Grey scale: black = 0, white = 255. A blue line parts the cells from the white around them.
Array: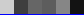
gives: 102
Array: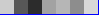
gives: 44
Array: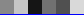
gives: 21
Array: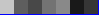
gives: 72
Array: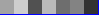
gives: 81
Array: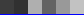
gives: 175
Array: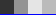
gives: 229
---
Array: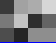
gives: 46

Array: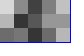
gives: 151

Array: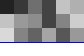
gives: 132

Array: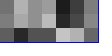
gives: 72

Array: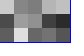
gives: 64

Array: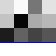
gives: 171

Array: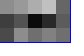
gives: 41
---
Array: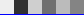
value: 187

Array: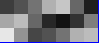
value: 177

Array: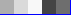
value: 68

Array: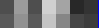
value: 69

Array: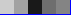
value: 110

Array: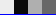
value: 175

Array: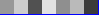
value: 186

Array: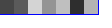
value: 46

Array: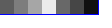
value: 70

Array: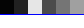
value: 117
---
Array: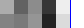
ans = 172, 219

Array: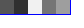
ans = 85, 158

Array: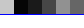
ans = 200, 102

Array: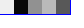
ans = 239, 88

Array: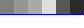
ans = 127, 42

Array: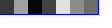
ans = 56, 108

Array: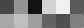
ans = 69, 128

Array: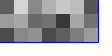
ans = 94, 155

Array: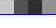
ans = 201, 145

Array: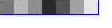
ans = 120, 231
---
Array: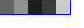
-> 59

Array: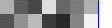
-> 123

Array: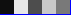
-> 201

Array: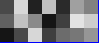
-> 160

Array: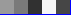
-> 246

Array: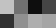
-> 14
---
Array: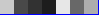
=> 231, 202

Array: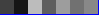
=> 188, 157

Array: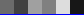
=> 221, 160

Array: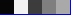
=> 242, 169

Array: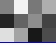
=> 243, 223

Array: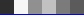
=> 246, 193

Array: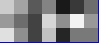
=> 243, 224

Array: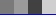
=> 207, 155

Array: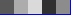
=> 218, 172
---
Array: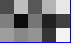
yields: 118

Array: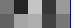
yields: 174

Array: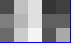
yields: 224

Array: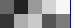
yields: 202

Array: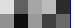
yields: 154

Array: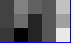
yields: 36

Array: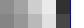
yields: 185
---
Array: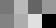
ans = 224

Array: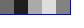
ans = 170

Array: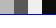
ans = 239

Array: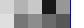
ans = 141

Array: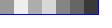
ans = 173

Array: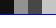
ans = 71

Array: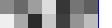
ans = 43
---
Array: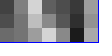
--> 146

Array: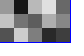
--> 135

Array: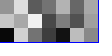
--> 159

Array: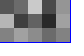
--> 161

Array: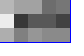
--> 66

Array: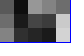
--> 202
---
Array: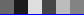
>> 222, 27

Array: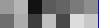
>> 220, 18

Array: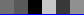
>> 199, 1

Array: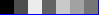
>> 236, 1

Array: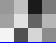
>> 244, 26

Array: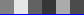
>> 230, 54

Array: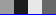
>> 232, 28

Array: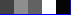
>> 255, 5

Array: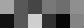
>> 207, 7
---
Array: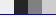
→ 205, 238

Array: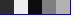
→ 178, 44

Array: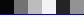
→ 147, 6

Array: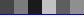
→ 143, 70

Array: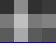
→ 58, 91

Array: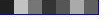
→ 96, 32

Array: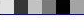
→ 164, 225

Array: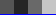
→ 198, 85

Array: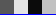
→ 193, 87
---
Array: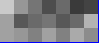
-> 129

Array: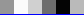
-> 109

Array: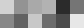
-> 108

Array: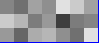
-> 143

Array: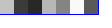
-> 132

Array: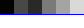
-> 122
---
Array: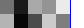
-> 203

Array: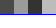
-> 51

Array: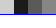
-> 90

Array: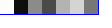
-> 212

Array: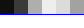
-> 219

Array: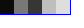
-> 190

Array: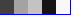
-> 21

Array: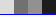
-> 145
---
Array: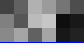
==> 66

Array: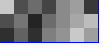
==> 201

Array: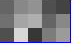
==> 101

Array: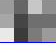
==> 155

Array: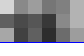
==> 213

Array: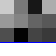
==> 203
